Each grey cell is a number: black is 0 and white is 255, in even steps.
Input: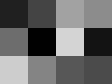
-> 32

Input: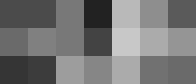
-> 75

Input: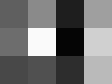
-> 95

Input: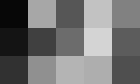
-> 7

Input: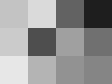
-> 195

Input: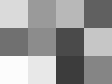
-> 218

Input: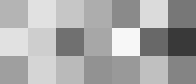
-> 180

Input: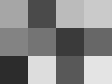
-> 166
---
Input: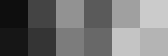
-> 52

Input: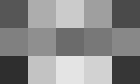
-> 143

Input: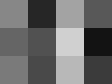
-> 81

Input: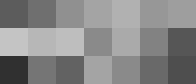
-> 183

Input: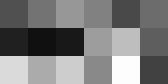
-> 16

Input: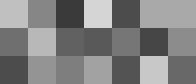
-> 184

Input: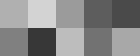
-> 55

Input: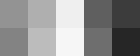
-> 188
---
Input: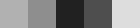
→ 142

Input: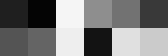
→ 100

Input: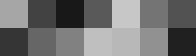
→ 102

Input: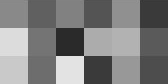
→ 109

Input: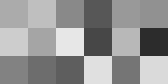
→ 109

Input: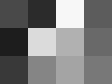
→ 133
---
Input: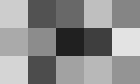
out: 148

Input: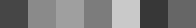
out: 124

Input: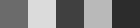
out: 107

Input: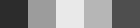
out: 156

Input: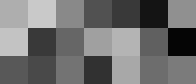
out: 109

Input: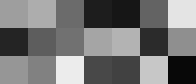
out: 113

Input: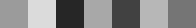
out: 155

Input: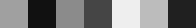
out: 139

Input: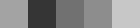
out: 141

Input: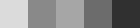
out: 137
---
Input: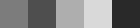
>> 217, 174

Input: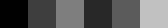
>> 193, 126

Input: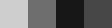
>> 206, 110

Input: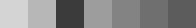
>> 212, 183

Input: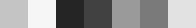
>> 246, 226

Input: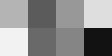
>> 242, 222

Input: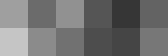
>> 197, 159

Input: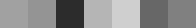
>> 207, 181
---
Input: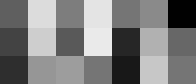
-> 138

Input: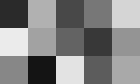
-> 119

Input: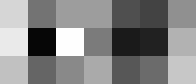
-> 67

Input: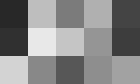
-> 176

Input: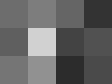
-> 101

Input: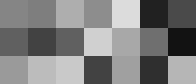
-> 33

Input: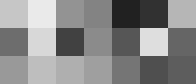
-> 49

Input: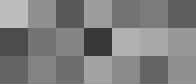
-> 124

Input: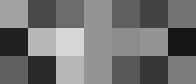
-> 66

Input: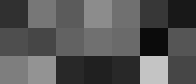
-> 55
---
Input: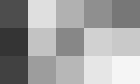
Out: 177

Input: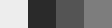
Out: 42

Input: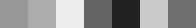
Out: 33

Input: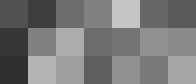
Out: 196

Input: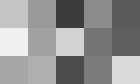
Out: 60

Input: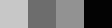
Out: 109
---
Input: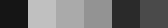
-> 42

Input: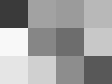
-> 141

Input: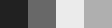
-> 235

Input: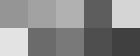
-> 78

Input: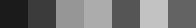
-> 194

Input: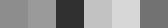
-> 215

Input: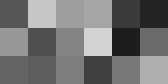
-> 120

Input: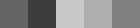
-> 174

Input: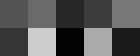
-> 170

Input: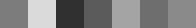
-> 110
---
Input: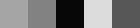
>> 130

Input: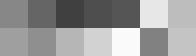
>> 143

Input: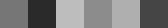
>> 42

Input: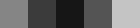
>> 59

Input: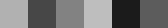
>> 71

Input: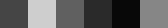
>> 206

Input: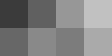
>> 137
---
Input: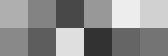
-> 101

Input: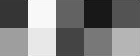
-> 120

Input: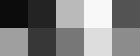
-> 221

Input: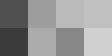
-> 135

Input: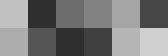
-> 181

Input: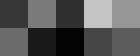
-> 70

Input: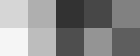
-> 148

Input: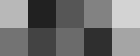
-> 47
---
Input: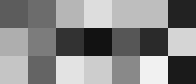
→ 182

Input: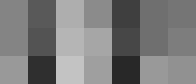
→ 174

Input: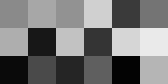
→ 146

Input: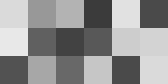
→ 179

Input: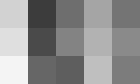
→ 110

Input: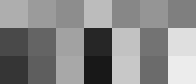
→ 141

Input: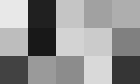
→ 197

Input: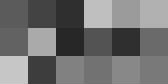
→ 47

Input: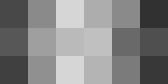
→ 214

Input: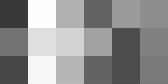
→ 176
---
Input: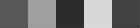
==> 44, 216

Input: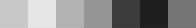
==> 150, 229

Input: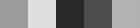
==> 40, 222

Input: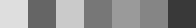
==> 119, 222

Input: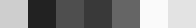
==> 57, 250

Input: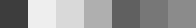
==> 175, 238

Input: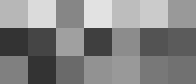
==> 63, 226

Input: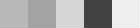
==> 214, 238
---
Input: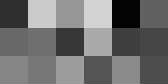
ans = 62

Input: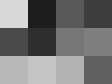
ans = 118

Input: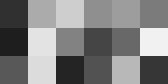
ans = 104

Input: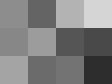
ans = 85

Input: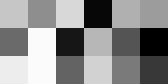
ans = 84

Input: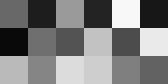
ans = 76
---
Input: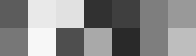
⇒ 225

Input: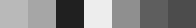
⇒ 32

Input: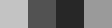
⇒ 39

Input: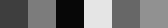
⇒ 7

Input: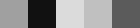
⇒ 219

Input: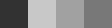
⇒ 161

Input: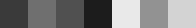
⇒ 80

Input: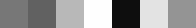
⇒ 184
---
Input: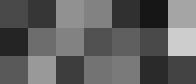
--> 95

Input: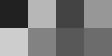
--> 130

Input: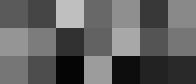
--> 168

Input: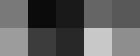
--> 40

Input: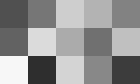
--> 171

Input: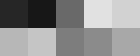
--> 125

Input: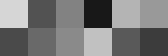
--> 193

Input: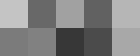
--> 55
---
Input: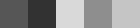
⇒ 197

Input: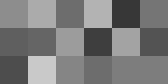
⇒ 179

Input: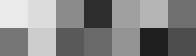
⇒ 220

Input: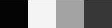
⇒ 162

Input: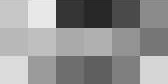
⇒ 219

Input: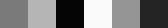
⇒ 181
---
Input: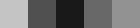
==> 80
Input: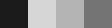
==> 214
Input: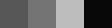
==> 116
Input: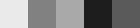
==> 129
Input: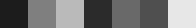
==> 127
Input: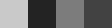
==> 35
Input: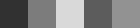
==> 124
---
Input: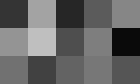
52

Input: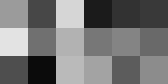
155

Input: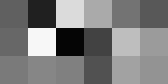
96

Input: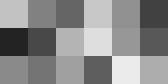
194

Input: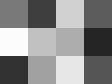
121

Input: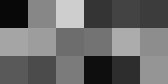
8

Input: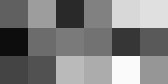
96

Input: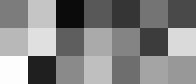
124
